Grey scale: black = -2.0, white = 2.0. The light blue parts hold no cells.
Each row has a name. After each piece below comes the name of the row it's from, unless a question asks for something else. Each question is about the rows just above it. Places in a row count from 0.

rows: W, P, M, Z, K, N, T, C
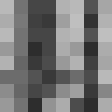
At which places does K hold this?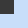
2
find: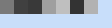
P
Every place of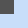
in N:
2 4

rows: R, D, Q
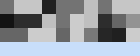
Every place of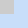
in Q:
2 3 5 9
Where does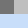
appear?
R
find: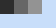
D
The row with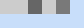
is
Q
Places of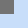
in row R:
0 4 5 7
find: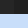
Q
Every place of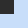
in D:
1 2 7

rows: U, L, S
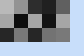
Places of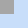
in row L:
0 2 4
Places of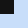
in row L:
3
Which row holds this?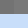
S
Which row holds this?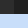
U
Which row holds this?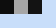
L
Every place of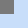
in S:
1 4
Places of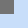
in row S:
3

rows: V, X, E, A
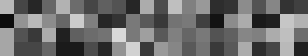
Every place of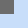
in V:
5
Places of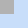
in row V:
4

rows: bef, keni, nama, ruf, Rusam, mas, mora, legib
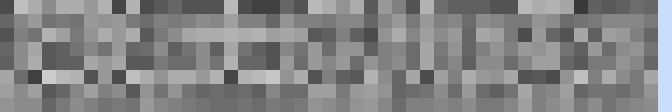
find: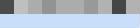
mas
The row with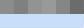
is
legib

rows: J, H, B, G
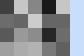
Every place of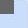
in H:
1 3 4
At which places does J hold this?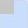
1 4
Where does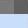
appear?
G
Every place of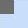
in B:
4
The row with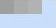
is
G
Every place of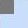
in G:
3
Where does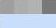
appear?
G

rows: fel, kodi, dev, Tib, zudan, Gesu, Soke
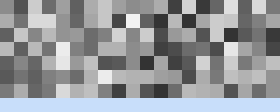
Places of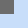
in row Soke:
12 18
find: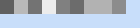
Tib
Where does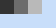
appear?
Soke

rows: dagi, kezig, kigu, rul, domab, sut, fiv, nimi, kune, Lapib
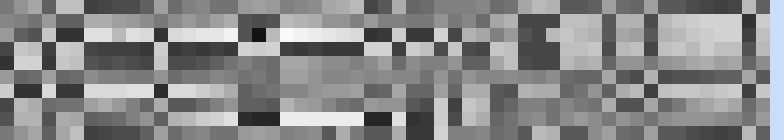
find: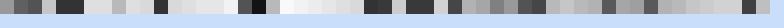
kigu
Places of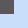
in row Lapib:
23 26 27 37 40 41 47 48
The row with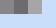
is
kezig
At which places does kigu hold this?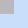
8 19 39 41 48

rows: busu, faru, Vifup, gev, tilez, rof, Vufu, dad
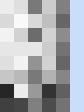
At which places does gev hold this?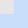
0 1 2
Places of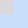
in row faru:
0 2

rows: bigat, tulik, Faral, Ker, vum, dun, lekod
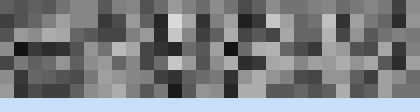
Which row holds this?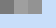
dun
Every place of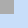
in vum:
16 20 24
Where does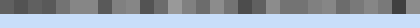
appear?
bigat
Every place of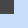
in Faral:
7 8 17 19 24
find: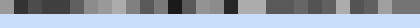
lekod

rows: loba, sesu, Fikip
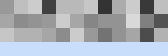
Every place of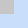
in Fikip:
0
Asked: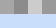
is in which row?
Fikip
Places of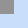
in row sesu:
2 7 8
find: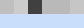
loba
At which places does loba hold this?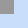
0
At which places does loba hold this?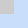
2 9

